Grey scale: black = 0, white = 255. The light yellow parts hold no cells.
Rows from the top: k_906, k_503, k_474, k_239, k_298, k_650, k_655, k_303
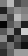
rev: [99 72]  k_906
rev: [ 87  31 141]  k_650
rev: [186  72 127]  k_474
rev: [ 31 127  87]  k_239
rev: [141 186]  k_474
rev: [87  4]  k_239
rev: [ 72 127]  k_474

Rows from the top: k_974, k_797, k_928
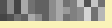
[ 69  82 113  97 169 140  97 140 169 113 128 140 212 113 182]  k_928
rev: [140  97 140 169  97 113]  k_928
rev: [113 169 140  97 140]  k_928
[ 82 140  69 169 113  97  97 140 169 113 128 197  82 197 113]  k_974
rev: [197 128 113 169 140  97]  k_974
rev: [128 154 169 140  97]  k_797

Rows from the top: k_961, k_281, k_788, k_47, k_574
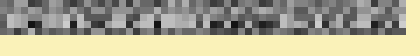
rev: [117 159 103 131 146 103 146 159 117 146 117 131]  k_281
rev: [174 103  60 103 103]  k_961
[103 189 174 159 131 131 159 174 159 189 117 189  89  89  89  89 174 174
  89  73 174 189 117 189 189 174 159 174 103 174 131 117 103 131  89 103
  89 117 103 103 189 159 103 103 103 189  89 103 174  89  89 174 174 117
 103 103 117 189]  k_788
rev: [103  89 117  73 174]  k_574
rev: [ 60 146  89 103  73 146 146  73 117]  k_574

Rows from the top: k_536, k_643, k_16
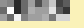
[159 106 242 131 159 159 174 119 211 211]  k_16
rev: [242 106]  k_16
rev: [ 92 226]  k_643
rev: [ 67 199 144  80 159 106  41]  k_536
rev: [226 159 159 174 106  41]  k_643
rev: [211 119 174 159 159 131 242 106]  k_16

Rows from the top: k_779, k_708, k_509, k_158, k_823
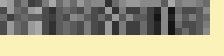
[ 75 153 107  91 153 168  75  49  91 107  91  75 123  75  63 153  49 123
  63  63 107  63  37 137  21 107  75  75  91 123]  k_158
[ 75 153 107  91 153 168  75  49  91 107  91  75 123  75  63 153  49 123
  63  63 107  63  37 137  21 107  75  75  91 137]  k_708
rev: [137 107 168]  k_779
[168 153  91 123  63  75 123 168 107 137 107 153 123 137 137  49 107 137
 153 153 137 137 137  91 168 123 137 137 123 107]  k_779
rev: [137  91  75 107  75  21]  k_823

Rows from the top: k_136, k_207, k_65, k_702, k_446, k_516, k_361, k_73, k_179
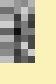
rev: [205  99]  k_361
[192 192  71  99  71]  k_179

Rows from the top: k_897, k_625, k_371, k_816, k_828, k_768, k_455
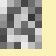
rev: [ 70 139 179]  k_897
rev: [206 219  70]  k_768
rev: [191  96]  k_625

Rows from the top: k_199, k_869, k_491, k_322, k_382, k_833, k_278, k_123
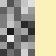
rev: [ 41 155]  k_322
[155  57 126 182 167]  k_278
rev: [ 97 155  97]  k_869
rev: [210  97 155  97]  k_869
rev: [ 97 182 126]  k_491
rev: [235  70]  k_833

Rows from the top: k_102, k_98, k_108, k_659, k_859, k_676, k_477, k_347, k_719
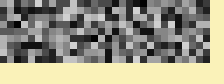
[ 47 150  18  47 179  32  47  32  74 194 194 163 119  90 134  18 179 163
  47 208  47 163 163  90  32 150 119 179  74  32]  k_719

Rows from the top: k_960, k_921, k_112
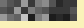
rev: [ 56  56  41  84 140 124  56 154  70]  k_960
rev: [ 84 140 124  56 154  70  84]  k_960
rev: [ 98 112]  k_112
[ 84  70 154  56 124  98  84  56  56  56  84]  k_921

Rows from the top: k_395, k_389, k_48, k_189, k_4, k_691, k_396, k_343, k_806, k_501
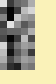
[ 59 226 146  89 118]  k_189
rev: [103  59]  k_395

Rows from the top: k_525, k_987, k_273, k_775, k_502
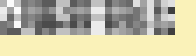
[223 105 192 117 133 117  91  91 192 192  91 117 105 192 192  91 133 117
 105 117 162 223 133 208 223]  k_273
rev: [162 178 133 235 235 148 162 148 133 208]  k_987
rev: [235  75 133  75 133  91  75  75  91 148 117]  k_775
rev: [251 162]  k_987
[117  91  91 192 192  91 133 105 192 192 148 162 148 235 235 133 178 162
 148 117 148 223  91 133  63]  k_502

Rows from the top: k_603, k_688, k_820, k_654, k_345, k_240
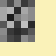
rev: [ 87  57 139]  k_603
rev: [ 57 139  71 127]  k_603

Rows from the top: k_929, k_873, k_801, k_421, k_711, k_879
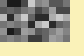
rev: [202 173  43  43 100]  k_801
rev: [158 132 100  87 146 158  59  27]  k_711
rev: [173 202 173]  k_801

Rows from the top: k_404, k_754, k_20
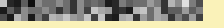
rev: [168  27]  k_20
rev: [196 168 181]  k_20
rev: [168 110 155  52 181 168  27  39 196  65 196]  k_20
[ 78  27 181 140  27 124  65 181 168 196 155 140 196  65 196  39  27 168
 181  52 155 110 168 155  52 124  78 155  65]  k_20
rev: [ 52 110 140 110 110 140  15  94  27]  k_404
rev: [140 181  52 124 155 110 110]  k_404
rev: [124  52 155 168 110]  k_20

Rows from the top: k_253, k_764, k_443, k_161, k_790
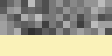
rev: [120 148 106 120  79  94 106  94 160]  k_764
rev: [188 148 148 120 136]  k_253

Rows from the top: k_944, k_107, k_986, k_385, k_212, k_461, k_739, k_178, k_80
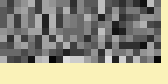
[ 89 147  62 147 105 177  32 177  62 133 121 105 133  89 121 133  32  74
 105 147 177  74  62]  k_385
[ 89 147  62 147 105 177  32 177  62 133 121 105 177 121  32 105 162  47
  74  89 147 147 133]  k_986
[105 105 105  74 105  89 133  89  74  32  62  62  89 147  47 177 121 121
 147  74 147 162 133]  k_178

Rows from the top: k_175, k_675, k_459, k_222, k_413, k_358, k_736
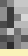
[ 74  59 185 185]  k_222
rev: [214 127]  k_459
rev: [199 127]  k_413
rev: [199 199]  k_175
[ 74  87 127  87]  k_358
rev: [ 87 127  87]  k_358
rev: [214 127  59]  k_459

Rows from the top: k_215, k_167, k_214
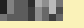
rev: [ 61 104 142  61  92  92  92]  k_214
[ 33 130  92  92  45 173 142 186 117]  k_215

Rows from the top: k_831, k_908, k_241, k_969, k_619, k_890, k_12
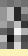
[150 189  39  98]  k_241
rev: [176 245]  k_619
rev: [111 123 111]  k_831
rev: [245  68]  k_619
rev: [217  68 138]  k_12

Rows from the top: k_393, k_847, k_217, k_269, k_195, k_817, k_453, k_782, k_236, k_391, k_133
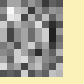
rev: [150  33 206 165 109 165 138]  k_195
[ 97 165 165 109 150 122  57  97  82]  k_393

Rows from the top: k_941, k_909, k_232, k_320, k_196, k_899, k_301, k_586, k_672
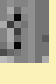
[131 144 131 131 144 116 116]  k_941
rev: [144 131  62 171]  k_196

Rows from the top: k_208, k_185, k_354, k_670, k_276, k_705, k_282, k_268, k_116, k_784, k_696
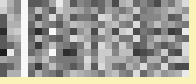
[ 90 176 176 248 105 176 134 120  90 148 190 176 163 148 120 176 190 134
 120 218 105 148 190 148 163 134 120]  k_670
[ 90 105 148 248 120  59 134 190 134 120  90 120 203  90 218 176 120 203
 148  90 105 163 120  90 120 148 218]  k_282

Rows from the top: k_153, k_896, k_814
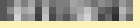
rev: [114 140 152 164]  k_153
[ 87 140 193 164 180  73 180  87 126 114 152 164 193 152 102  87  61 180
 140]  k_896
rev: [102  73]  k_814
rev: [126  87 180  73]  k_896
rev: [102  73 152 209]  k_814
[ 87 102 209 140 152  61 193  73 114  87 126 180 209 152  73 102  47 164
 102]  k_814
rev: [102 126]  k_153

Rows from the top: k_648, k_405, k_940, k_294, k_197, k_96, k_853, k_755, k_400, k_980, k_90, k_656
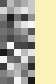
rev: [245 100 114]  k_656
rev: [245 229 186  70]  k_294
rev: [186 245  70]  k_755
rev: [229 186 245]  k_755
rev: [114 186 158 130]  k_90

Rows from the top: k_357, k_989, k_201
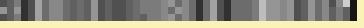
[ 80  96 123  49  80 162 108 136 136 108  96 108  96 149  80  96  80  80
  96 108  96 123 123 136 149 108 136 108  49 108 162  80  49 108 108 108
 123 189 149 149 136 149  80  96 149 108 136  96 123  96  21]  k_201
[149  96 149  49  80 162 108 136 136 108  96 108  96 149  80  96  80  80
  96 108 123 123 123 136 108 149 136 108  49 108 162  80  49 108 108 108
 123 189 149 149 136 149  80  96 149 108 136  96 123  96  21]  k_989

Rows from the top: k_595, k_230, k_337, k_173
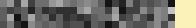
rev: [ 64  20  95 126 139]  k_595
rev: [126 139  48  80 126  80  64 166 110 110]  k_337
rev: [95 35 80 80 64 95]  k_173

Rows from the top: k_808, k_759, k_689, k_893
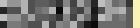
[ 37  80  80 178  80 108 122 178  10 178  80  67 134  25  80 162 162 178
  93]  k_759
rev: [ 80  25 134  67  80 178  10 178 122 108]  k_759

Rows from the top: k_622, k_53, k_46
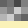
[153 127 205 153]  k_53
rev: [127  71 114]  k_622
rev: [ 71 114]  k_622
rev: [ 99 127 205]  k_46

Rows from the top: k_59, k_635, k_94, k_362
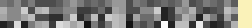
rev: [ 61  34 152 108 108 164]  k_94
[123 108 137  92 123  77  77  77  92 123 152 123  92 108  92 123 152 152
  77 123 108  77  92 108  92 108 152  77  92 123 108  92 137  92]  k_59
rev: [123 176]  k_94
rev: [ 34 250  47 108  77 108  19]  k_362
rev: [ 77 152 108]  k_59

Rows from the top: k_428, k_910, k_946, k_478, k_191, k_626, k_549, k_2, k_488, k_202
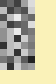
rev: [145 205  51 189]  k_2
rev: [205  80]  k_910

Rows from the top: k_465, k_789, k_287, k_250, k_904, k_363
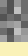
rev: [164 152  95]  k_363
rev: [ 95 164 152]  k_250
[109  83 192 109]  k_789
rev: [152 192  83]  k_904
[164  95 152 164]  k_363
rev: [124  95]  k_287

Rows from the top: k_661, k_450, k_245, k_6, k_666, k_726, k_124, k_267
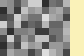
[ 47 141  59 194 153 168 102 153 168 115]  k_450
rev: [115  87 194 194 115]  k_726
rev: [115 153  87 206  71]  k_726
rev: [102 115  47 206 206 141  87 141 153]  k_661

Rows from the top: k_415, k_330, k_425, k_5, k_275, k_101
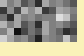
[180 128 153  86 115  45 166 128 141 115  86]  k_415
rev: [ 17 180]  k_275
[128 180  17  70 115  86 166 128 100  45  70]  k_275
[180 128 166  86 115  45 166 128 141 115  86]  k_5
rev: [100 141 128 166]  k_101

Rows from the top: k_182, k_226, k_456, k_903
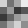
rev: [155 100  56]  k_456
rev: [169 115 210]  k_182
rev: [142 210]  k_903

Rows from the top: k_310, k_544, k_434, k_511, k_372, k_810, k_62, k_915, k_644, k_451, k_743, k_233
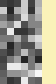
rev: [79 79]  k_62
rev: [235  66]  k_233
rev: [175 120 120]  k_810
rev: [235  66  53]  k_233
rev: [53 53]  k_372

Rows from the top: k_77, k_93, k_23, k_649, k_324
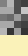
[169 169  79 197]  k_93
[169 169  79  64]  k_649
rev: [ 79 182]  k_77

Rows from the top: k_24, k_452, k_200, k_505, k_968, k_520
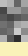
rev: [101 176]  k_24
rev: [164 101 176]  k_24

